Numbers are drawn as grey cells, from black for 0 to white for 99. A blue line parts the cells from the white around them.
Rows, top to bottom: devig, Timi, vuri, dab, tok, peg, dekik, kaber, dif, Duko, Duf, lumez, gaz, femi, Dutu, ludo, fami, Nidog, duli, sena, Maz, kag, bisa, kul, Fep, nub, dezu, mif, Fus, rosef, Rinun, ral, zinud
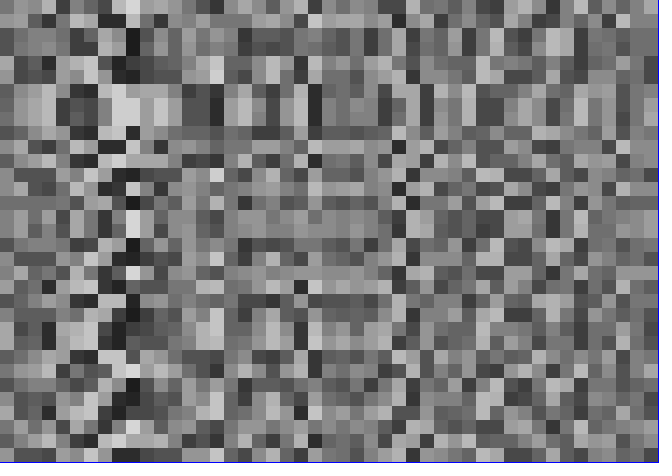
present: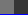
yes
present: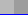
yes

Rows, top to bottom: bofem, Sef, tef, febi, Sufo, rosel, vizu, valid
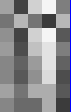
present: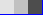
no
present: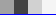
yes
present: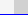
no
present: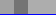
yes
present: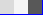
no
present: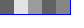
no
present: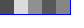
no

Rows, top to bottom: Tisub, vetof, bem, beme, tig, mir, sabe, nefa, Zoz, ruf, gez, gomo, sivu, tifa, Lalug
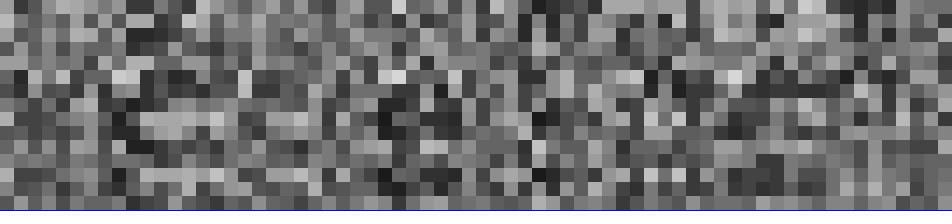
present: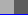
no
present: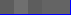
yes
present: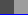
yes

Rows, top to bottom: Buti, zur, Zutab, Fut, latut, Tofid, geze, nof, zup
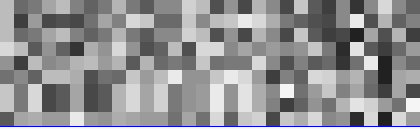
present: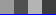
no
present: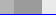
no
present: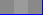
yes
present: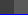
no
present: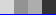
no
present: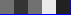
no
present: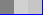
no

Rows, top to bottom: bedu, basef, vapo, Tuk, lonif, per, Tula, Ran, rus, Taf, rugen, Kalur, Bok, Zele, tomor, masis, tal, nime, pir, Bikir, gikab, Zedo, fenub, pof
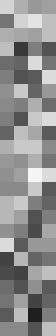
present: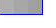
yes
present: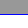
yes
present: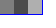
no
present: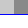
yes

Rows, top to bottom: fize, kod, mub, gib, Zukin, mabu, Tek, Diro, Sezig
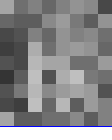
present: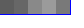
no
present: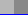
yes
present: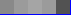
yes
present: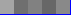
no
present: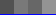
no

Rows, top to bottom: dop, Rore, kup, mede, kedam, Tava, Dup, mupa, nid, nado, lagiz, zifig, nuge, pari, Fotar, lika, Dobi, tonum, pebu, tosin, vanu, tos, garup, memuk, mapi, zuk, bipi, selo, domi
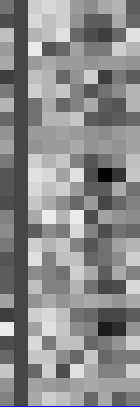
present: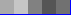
no
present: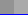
yes
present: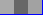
no
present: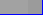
no
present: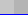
no

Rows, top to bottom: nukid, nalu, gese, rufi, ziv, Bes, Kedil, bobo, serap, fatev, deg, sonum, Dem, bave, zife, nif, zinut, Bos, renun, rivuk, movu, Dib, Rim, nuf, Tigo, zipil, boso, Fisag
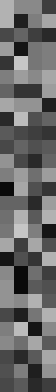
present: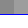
no
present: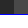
no

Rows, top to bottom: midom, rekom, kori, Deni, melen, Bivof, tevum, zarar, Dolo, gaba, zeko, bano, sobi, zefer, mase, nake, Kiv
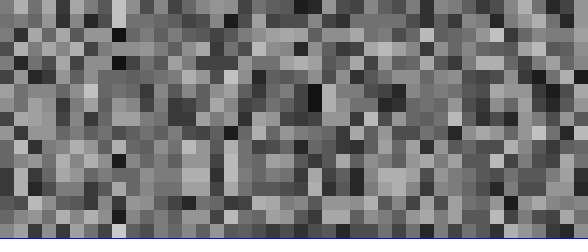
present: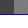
yes
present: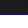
no
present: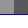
yes
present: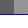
yes
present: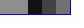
yes

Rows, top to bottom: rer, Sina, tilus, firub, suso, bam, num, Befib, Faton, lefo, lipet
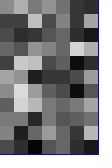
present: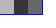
no
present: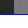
yes
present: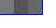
no
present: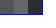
yes
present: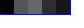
yes

